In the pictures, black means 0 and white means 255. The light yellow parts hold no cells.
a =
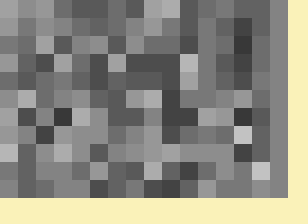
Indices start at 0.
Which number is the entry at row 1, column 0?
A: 151
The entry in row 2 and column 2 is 161
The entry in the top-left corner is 161
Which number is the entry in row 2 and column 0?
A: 120
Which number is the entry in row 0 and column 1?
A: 141
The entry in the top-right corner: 131
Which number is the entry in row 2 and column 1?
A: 109
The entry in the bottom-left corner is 131
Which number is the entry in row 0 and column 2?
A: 151
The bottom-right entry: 131

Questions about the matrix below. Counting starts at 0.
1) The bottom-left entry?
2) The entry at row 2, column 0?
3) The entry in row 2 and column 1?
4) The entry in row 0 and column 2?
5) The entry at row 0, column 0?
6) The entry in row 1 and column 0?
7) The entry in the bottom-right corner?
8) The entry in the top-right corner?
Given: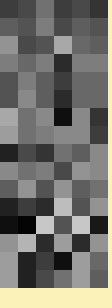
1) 157
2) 147
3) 73
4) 113
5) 61
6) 94
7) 94
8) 52

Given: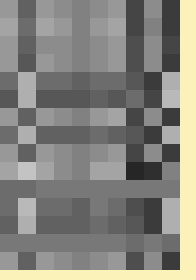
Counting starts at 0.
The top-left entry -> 152
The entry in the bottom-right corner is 59
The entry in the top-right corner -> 59
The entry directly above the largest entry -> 97
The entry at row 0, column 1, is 97
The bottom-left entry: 152
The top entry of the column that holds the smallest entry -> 69
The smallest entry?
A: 38
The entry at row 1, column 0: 164
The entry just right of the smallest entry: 47
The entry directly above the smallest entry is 69
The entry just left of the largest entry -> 164
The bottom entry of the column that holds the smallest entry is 78
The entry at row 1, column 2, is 164
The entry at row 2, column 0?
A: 152
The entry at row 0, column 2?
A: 152
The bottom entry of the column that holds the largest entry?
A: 97
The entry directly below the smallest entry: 120
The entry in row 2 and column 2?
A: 140
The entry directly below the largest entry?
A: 108

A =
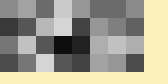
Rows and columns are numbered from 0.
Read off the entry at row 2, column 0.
118
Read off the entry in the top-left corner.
139
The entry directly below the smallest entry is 86
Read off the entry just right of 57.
86
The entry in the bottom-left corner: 75
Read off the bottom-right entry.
75
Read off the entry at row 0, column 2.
107
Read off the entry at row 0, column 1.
162
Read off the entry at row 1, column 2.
183
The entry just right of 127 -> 96

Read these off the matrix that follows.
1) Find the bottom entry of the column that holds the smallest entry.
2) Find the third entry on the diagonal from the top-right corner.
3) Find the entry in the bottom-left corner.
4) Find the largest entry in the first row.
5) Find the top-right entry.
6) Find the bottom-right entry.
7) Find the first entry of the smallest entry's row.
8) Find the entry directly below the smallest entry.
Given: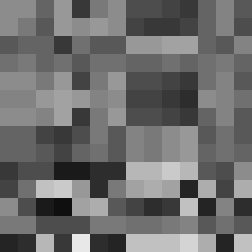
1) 56
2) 100
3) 36
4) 152
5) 88
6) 193
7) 140
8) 77

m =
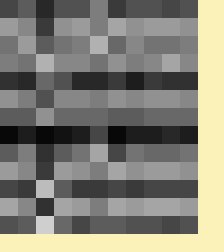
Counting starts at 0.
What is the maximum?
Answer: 207
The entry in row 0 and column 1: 92
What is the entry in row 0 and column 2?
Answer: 40
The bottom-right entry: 81
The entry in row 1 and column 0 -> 155
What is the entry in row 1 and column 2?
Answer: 58
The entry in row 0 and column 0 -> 70
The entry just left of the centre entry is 104
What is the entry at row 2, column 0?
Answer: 115
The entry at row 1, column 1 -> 135
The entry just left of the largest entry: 92
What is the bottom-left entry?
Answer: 81
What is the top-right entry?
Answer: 81
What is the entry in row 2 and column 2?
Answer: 92
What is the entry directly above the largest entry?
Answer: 49
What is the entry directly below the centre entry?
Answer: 70
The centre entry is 104
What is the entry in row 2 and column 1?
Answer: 155

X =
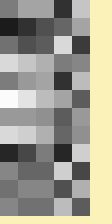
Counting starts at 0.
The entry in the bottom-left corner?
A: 134
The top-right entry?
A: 197
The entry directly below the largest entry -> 153
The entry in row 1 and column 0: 27
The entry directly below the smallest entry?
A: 113
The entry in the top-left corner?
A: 124
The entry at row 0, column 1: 164
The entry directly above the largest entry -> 124
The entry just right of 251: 227
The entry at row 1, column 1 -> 49
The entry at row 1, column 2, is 80
